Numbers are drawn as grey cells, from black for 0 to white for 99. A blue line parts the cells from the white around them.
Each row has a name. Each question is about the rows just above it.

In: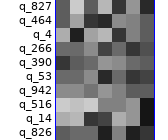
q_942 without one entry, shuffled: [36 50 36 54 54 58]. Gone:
[45]
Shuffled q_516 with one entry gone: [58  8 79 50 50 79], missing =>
[75]
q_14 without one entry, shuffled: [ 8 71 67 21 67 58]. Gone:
[26]
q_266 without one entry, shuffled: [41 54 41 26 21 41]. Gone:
[31]

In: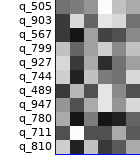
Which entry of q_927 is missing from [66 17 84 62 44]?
[22]
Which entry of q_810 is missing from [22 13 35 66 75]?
[80]
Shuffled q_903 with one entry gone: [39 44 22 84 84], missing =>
[89]
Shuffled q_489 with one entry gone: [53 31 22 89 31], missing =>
[71]
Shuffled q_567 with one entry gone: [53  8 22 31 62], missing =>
[26]

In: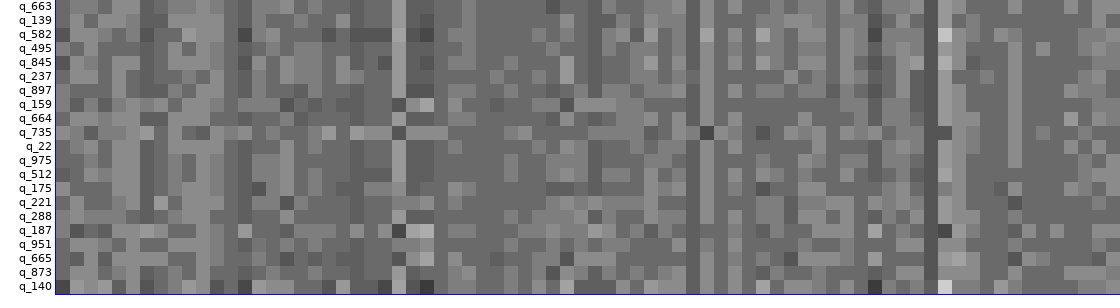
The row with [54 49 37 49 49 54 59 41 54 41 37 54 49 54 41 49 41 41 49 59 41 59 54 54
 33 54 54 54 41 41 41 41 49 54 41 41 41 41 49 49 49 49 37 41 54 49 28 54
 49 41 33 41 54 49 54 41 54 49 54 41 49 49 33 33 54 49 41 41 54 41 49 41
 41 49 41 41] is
q_735
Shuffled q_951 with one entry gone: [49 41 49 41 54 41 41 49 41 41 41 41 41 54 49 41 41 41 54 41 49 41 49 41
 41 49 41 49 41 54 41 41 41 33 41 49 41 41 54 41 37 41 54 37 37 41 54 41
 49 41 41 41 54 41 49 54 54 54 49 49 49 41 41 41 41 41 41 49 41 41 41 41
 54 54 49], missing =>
[45]

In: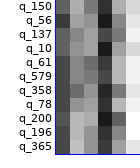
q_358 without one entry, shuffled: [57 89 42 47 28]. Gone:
[15]
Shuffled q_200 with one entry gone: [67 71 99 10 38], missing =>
[33]

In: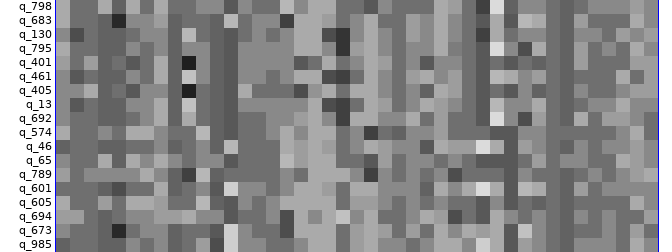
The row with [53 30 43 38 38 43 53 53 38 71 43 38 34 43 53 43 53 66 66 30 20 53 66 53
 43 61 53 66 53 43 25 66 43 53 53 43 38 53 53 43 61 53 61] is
q_130
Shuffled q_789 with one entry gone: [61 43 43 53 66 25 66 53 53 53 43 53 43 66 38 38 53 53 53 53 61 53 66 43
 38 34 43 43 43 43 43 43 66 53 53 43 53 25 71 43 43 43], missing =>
[30]
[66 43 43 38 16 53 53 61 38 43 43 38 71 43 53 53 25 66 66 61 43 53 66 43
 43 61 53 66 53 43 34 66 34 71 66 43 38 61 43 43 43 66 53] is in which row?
q_683
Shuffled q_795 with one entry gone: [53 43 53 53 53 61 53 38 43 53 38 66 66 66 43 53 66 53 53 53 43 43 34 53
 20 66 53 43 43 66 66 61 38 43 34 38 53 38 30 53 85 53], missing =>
[48]
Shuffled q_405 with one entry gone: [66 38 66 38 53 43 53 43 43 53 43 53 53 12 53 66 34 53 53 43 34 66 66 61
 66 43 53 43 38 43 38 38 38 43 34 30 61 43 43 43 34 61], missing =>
[57]

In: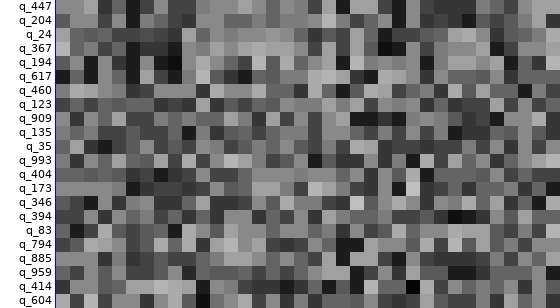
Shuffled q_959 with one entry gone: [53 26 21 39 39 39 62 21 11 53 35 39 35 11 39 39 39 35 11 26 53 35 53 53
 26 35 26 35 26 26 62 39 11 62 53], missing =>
[16]
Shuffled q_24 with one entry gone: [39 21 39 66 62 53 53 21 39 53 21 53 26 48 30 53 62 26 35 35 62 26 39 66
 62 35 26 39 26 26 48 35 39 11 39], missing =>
[58]
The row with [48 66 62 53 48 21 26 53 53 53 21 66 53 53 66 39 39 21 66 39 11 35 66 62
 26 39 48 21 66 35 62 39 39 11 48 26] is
q_460
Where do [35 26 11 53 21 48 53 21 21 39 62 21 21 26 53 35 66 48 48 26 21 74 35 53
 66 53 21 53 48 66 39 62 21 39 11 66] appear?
q_346
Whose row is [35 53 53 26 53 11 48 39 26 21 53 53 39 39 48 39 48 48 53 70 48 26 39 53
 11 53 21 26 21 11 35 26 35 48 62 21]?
q_204
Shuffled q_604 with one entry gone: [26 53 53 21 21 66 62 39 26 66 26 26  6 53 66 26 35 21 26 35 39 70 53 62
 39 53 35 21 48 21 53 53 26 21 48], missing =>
[43]
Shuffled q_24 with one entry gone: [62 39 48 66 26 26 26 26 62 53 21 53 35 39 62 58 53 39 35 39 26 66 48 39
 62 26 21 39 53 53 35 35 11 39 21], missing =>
[30]

